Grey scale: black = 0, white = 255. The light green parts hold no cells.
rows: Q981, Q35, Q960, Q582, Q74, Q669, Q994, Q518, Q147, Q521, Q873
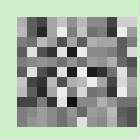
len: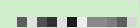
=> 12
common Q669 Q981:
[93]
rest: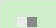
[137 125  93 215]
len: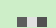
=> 3
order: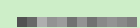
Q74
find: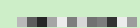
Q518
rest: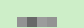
[185  93  81]

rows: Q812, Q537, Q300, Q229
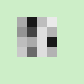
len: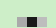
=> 3
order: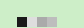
Q300

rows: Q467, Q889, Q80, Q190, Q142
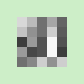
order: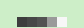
Q190
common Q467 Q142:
[112]
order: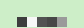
Q190

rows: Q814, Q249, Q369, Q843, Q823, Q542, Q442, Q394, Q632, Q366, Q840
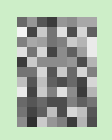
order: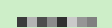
Q840
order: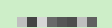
Q442
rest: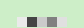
[140  59 180]
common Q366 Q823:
[77]
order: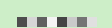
Q249
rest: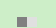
[140  59 180]

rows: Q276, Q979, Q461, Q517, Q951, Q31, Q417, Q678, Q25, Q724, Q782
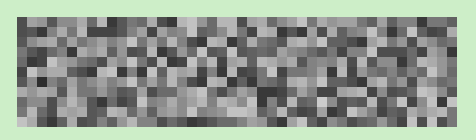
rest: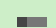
[130 161  57 182  69 150 119 107 130  97 130 107 194 150 107]
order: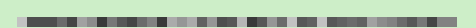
Q517
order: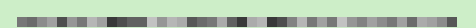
Q461
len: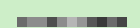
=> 11
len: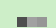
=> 3
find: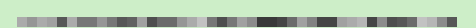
Q678
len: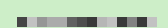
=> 14

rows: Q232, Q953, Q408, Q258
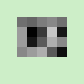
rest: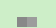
[174  90  14]
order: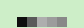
Q258
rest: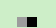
[ 57 197  23]
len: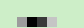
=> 4
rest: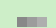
[90 14]
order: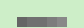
Q232
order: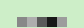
Q408

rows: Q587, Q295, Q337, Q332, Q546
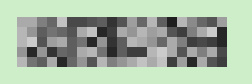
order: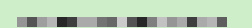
Q295
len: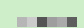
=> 6
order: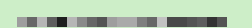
Q587
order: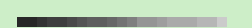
Q337
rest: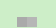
[115  39  94  62  62 182 203 170  84 170 127 170  73]
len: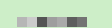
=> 7
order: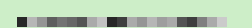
Q295

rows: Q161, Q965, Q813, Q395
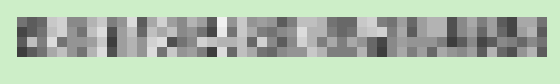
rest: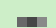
[158 148 148 148 126  61  92 137  70  92 137 126 104 137 115]
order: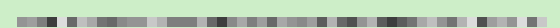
Q395
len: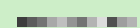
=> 12
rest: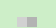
[126 168 126 168 148 104  70 137 158 148 148 148 126  61  92 137  70  92
 137 126 104 137 115]
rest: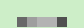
[137 168 126 158  92  70 168 168 115]
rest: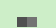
[137 209 191 179 179 191 104 209 137  92 137 209 179 126 168 126 168 148
 104  70 137 158 148 148 148 126  61  92 137  70  92 137 126 104 137 115]
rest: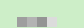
[115 200 148 158 126  61 220 104 191 168 115 104 137 148 148 200 179 126
 126 126 179 104  61 137 168 126 158 104 168 148 137 158  92 179 104  80
 148 179  92]

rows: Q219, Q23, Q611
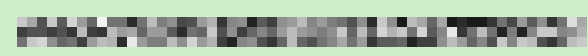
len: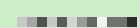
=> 12
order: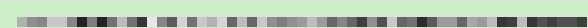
Q23

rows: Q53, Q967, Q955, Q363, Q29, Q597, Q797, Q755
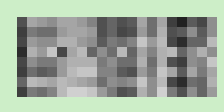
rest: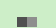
[101 154]
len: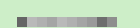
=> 10
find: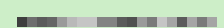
Q597
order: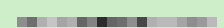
Q797
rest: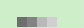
[208 197 154 122  80  91 176 142 208 122  80 142 101 154]
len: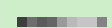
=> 9

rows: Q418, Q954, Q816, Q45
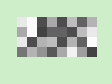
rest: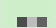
[179]
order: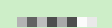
Q418
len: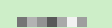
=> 7
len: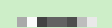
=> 8
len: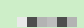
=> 6
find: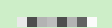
Q816
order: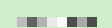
Q418

